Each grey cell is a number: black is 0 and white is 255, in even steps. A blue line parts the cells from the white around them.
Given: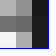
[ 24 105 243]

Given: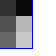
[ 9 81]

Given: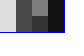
[18 53]

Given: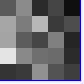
[ 15  57  68 136  51]

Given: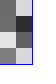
[217 110]

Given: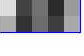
[155  62]

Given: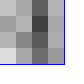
[180  63 136 220]

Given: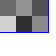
[80 48]
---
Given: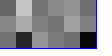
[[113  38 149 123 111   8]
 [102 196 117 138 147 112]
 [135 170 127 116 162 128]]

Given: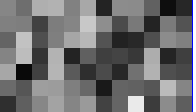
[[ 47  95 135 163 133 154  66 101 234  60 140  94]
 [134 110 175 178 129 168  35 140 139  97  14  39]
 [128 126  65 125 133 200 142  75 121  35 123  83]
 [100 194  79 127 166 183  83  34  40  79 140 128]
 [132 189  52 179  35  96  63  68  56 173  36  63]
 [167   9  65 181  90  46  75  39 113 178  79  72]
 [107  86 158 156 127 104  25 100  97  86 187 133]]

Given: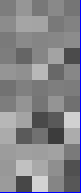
[[155  71 211 133  87]
 [125 150 120 137 117]
 [140 165 164 121 130]
 [122 138 133 135 140]
 [125 101 134 163  75]
 [149 144 184 104 135]
 [114 128 120 126 124]
 [125 148 117 148 112]
 [183 164  73  89 209]
 [171  90 113  60 172]
 [156 160 158 162 122]
 [152 193 169 143  80]]

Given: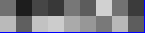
[[186  95 194 204 170 151 121 184  93]
 [112  29  70  56 119  92 209 114  59]]

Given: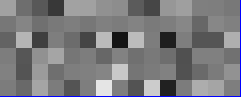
[[124 105 165 124  84 126 229 126  83 204  33 124 173 165 126]
 [161 110  88  56 162 161 145 141  91  70 151 159 127 126 120]
 [119 133 112 121 126 119 128 124 131 122 126 135 103 135 128]
 [ 99 181  63 126 108  69 187  20 188 125  30 126  85  85 175]
 [125  86 145 165 118 125 103 130 112 121 110  80 128 128 113]
 [129  84 155 111 126 128 133 200 117 123 129  81 106 123 146]]

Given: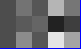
[[ 77 140  86 228 164]
 [ 77 115  86 181 118]
 [ 77  90 101  34  62]]

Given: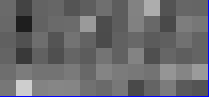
[[119 206 131 134 133 113 106 120  73 100 124  90  84]
 [106  67  99 102  84  94 111  93 130 173  83 102 101]
 [104  30  98 106 107 154  76  93 129 104  73 125 119]
 [ 96  81 110  84 115  99  75  97 104  91  95 113 100]
 [100  57  97  79 101  92 116  97 131  79 102  94 100]
 [110 124 115 115 122 104 132 123 120 115 149 133 155]]

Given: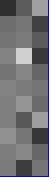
[[123  61 117]
 [ 47  92 160]
 [110 118  65]
 [116 122  91]
 [131 208  57]
 [116 134 102]
 [131 123 117]
 [126 148 107]
 [127  88 158]
 [145 119  55]
 [125 136 103]]
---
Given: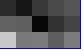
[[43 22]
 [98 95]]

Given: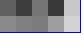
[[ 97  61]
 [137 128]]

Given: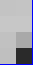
[[195 196]
 [199 199]]

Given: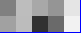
[[128 189]
 [161 188]]

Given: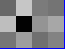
[[104 198]
 [190   2]]

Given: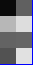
[[ 10  96]
 [183 221]]

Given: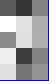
[[ 90  53]
 [254 226]]
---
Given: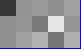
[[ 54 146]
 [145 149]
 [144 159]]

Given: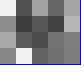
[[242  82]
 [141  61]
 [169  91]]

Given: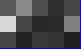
[[ 88 137]
 [216  69]
 [ 69  34]]

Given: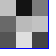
[[193  19]
 [105 186]
 [ 84 223]]

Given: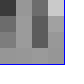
[[ 58 151]
 [108 155]
 [125 155]]

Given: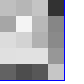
[[191 182]
 [166 244]
 [220 211]]
